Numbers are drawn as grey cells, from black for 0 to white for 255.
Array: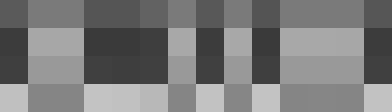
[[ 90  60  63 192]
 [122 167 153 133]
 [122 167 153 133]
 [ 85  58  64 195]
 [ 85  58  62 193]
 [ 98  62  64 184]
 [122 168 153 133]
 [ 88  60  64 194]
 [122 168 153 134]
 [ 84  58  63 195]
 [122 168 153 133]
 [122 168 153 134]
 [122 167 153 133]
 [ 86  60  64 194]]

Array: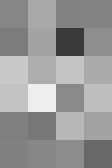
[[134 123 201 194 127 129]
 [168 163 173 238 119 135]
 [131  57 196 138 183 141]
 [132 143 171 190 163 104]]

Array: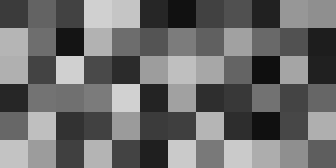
[[ 59 181 176  38 103 195]
 [ 99 110  67 115 191 156]
 [ 66  20 208 112  50  64]
 [208 178  73 123  65 180]
 [197 109  43 209 155  67]
 [ 38  84 157  35  59  31]
 [ 17 124 191 161  63 202]
 [ 65  96 167  46 181 121]
 [ 80 161 100  56  45 202]
 [ 33 105  15 114  16 173]
 [151  81 165  68  71 143]
 [143  29  32 102 175  94]]

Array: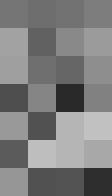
[[117 162 159  78 153  91 150]
 [110  97 111 133  81 190  81]
 [114 137 102  41 181 181  83]
 [125 155 142 129 193 168  46]]

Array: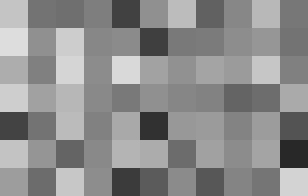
[[196 221 173 206  67 195 157]
 [115 144 128 161 115 149 108]
 [111 205 213 183 187 100 199]
 [126 135 140 137 129 137 141]
 [ 65 139 217 121 169 180  59]
 [144  63 162 144  49 172  91]
 [188 121 145 134 152 108 139]
 [ 97 123 164 130 155 161  87]
 [135 141 155 100 131 140 132]
 [184 150 198 109 156 164 117]
 [119 115 128 170  83  40 211]]

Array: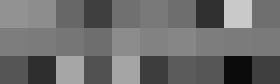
[[146 125  85]
 [141 123  46]
 [103 118 166]
 [ 63 110  81]
 [112 140 165]
 [121 130  61]
 [110 134  91]
 [ 48 125  86]
 [201 123  11]
 [111 122  63]]

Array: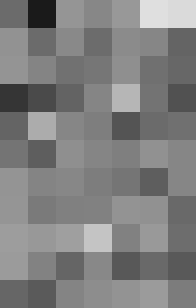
[[107 146 148  53 100 116 148 149 157 155 102]
 [ 26 107 132  74 172  94 132 122 152 130  90]
 [149 137 113  99 134 143 135 128 159 101 132]
 [135 108 118 133 126 133 125 129 196 136 141]
 [152 139 143 182  84 127 117 147 129  88 147]
 [223 134 112 115 107 145  94 145 153 105 155]
 [218 100 103  81 112 134 134 105 109  89 124]]

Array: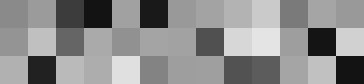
[[138 148 177]
 [155 192  33]
 [ 60 101 186]
 [ 19 170 173]
 [161 145 224]
 [ 25 164 131]
 [153 162 158]
 [163  80 159]
 [179 215  82]
 [202 228  92]
 [122 158 165]
 [165  20 193]
 [153 209  19]]
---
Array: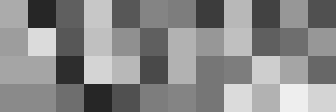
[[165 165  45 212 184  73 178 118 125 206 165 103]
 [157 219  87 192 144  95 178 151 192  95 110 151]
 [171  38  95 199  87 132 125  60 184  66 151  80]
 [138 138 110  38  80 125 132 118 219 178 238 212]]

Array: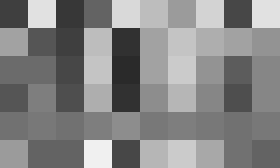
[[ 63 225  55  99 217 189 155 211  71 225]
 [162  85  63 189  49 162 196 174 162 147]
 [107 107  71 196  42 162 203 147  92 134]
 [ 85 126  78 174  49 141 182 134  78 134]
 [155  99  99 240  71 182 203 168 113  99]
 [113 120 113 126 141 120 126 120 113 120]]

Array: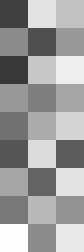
[[ 85 220  93]
 [120 185 146]
 [140  79 153]
 [153 127 165]
 [ 64 227 193]
 [113 172 213]
 [165  99 227]
 [253 140 233]
 [ 56 200 239]]

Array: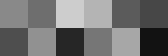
[[ 78 145  38 118 167  18]
 [137 110 205 180  91  71]]

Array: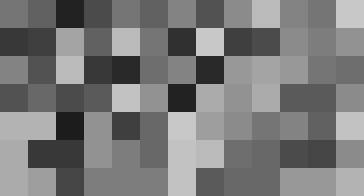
[[179 179  28 146  63 104 200 158 139 117 131  97 194]
 [117  97  34  75 117  97 131  82 139 186 131 117 200]
 [171  56  56 146 125 104 194 186 110 104  75  69 139]
 [171 158  69 125 125 125 194  90 104 104 152 152 179]
 [ 82 104  75  90 194 146  34 171 146 171  90  90 139]
 [ 56  63 164  97 186 117  48 200  63  75 139 125 146]
 [131  82 186  56  41 110 131  41 152 164 152 117 110]]

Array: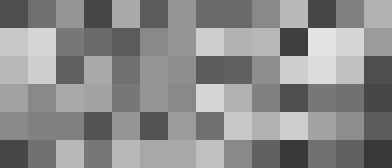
[[184 206  97 169 112 149 142  91  97 142 206 221 192  78]
 [200 214 120 105  91 136 149 206 177 184  62 227 214 155]
 [136 128 128  84 149  84 155 112 200 177 206 162 142  91]
 [ 78 112 149  70 169  91 149 105 105 136 184  70 128 177]
 [162 136 169 162 120 149 136 214 177 128  78 120 112  70]
 [ 70 112 184 120 184 169 169 192 136  97  56 112  97  56]]
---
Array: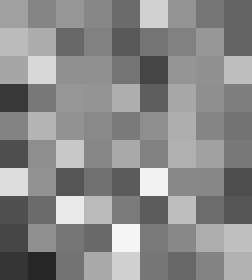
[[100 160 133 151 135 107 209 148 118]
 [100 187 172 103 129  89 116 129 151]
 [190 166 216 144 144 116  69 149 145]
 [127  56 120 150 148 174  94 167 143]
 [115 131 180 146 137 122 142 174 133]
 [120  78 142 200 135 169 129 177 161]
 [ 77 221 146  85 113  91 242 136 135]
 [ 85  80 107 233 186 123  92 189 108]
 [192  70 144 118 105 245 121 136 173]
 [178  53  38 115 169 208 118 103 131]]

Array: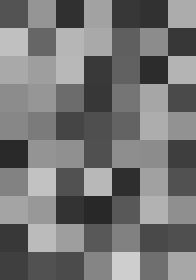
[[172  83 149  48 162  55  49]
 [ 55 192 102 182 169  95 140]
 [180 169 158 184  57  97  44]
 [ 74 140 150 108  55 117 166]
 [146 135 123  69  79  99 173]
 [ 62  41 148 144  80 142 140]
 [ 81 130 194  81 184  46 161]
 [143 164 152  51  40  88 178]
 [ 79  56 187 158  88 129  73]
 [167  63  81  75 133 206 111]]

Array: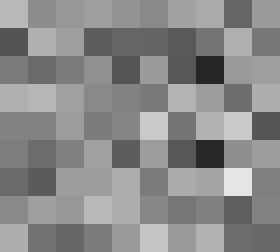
[[155 184 141 151 159 147 137 162 170 101]
 [119  84 176 159  93 101 100  89 116 176]
 [159 123 107 123 144  85 155  87  38 153]
 [174 176 182 160 137 130 122 179 157 110]
 [ 86 131 130 156 124 133 201 117 178 201]
 [157 125 109 129 161  93 156  87  40 142]
 [127 106  91 157 156 174 123 171 164 229]
 [131 137 159 151 184 174 136 118 129  94]
 [105 174 114 103 124 153 196 154 177 108]]

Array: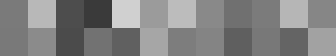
[[134 122 184  77  58 208 155 188 137 112 123 182]
 [162 121 139  75 114  96 166 125 132  95 120 100]]

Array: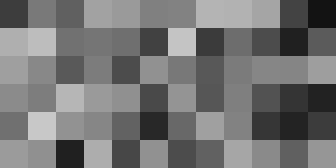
[[ 19  61 121  96 162 154 128 130 180 178 165  67]
 [ 91 175 189 113 117 111  65 196  59 109  76  32]
 [158 159 136  89 124  76 145 120  88 123 134 133]
 [ 34 139 125 182 154 144  73 148  86 127  82  52]
 [ 60 112 200 146 134  98  40 104 160 130  54  35]
 [150 155 144  32 173  71 145  76  97 166 138  96]]

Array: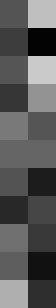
[[191  84]
 [  3  61]
 [202  85]
 [147  54]
 [ 85 121]
 [101 101]
 [ 28  83]
 [ 70  40]
 [ 56 111]
 [ 17  94]
 [ 46 175]]

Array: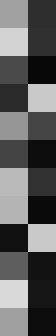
[[ 46 161]
 [ 48 211]
 [  8  74]
 [201  42]
 [ 69 150]
 [ 12  67]
 [ 49 186]
 [ 10 180]
 [201  16]
 [ 18  94]
 [ 22 217]
 [ 12 159]]

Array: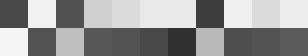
[[237  73 241  81 208 219 233 234  62 240 219]
 [ 91 245  82 191  88  83  72  48 185  78  83]]

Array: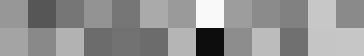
[[138 151  86 118 147 118 170 154 249 157 139 129 199]
 [198 164 137 178 108 114 108 181  13 141 188 112 197]]
